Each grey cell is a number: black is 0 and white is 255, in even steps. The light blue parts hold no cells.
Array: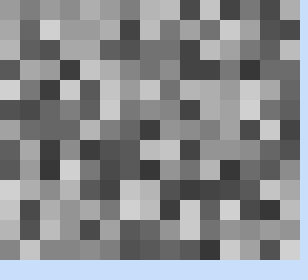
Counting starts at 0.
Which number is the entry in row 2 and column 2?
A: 82
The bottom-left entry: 133
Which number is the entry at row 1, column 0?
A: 168
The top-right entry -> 174
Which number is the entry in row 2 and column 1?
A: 95
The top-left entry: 155
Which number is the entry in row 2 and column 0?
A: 181
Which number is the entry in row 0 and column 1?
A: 126
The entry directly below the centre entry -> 188
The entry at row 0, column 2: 155
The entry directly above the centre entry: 140
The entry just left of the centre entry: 102
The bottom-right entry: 208
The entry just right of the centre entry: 148
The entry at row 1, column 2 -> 208
